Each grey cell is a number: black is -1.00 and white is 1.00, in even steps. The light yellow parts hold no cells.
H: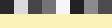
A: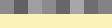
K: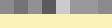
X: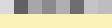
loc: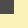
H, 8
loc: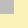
X, 8
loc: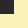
H, 1
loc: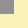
K, 3
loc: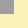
A, 3

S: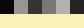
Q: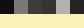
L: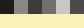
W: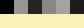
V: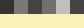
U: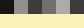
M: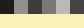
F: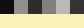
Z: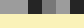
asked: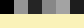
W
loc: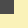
L, 6
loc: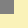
F, 4
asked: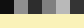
F
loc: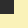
F, 3
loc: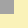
W, 5

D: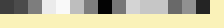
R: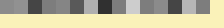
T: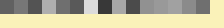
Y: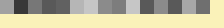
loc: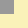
T, 12
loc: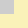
R, 10
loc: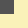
T, 3
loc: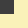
D, 1
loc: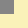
R, 5

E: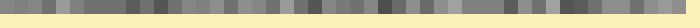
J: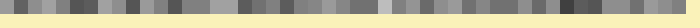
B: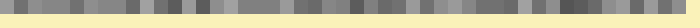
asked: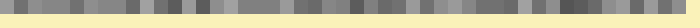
B
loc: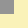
J, 30
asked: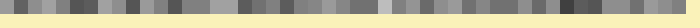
J
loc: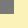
E, 25
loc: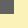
J, 2

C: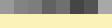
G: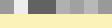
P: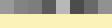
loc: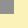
P, 8
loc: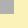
G, 5
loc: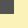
C, 7
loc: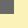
P, 7
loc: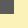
P, 4

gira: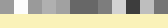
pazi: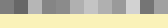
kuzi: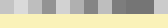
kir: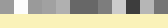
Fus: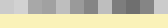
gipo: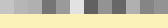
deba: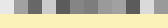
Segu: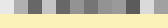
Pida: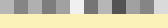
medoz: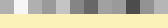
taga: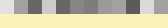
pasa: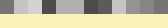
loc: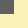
gipo, 7
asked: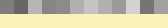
pazi
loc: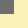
Fus, 10
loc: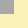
Fus, 3
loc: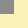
pazi, 5

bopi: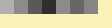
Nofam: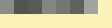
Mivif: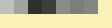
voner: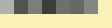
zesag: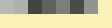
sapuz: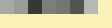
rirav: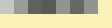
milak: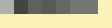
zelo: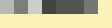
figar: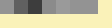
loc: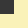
sapuz, 3
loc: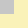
rirav, 1
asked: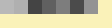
zesag
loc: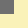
voner, 5
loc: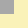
sapuz, 1

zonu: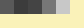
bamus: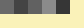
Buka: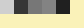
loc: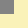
Buka, 4
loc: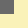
bamus, 1
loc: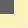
bamus, 3
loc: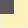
zonu, 1
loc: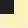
Buka, 5
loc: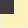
zonu, 2
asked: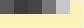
zonu

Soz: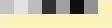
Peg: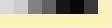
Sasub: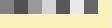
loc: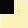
Peg, 6
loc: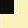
Soz, 6

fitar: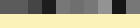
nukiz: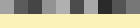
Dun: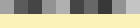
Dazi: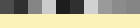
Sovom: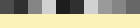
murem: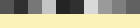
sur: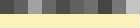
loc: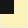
fitar, 9
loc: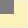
murem, 9

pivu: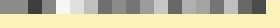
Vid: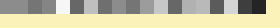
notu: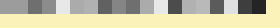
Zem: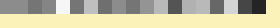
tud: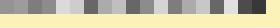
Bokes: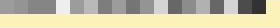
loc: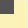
Zem, 13
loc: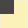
Zem, 18
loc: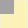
pivu, 15
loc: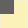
notu, 8
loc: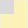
tud, 5

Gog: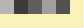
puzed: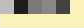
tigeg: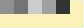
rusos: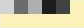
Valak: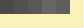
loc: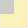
tigeg, 3
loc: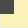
Valak, 1
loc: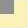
tigeg, 1

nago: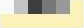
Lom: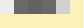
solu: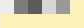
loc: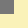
nago, 4
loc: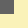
Lom, 3

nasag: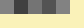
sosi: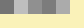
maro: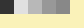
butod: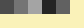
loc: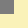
sosi, 4
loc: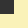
maro, 1
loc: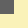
butod, 5

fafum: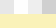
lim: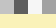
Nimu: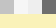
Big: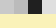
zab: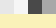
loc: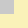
Big, 1
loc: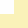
fafum, 2
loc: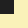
Big, 3
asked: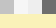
Nimu

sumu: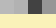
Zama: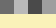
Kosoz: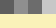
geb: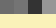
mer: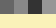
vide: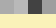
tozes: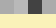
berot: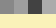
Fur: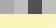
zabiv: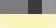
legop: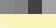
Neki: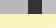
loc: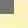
geb, 2
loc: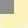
Kosoz, 2
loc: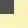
Fur, 3
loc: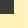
zabiv, 3
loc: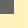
mer, 1
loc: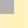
sumu, 2
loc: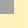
legop, 4

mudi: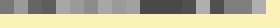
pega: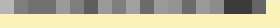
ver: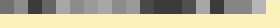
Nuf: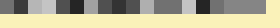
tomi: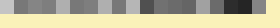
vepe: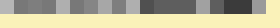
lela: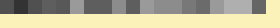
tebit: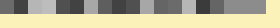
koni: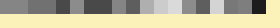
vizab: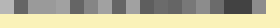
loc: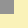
pega, 13
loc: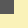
lela, 5
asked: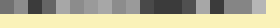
ver
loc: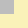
tebit, 4
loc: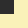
tomi, 17

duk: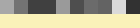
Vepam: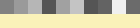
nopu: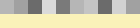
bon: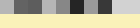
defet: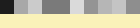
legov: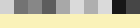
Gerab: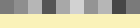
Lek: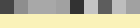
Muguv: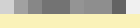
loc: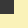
bon, 8
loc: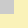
defet, 3
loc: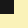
legov, 9
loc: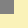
Vepam, 1
